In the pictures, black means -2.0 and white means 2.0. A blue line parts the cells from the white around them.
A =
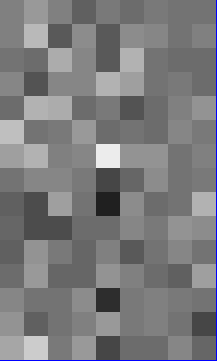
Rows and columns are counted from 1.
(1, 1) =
0.0
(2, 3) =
-0.6
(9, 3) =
0.5
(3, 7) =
-0.2
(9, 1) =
-0.5
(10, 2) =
-0.8
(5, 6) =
-0.7
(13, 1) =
0.1
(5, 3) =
0.7
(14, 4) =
0.0
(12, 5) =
0.3
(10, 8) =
0.3
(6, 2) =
-0.2
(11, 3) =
-0.1
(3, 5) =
-0.6
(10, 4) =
-0.3
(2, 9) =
0.0
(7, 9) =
0.0
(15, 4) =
0.4
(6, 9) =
-0.1
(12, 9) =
0.5
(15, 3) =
-0.1
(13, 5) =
-1.3
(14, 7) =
0.0
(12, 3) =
-0.4
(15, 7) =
-0.3
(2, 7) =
0.1
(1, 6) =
-0.3
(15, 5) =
-0.9
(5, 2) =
0.8
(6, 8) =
0.1
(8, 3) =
0.1
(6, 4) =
0.4
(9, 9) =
0.8
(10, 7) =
-0.1
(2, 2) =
0.9
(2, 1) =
0.0

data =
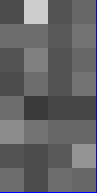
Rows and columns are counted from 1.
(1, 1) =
-0.8
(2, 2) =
-0.3
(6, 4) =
-0.4
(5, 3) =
-0.9
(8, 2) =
-0.8
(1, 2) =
1.2
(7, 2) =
-0.8
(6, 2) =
-0.2
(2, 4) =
-0.2

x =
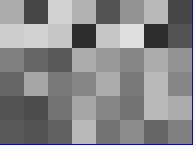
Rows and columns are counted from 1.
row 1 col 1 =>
0.7
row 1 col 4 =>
0.8
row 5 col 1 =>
-0.7
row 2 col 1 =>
1.2
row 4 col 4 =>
0.1
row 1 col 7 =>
0.9
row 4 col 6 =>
-0.1
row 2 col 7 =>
-1.3
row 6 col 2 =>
-0.7
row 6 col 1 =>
-0.6
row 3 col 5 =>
0.4
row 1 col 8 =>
-0.9
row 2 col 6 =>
1.5
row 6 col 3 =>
-0.5
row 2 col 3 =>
1.1

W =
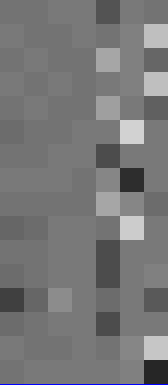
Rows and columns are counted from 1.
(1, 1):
-0.2
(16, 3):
-0.1
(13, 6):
-0.1
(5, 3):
-0.2
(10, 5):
-0.2
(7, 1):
-0.2
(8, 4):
-0.2
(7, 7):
-0.1
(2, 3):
-0.2
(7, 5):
-0.8
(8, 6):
-1.3
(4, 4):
-0.2
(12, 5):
-0.8
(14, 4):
-0.1
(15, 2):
-0.2
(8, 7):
-0.1
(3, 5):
0.6
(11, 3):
-0.1
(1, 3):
-0.1
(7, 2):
-0.2
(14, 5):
-0.8
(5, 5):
0.5
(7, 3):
-0.1
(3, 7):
-0.4
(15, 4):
-0.1
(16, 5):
-0.1
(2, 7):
1.0
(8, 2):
-0.1
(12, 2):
-0.2
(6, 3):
-0.2
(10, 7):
-0.1
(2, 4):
-0.1
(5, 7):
-0.5
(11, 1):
-0.2
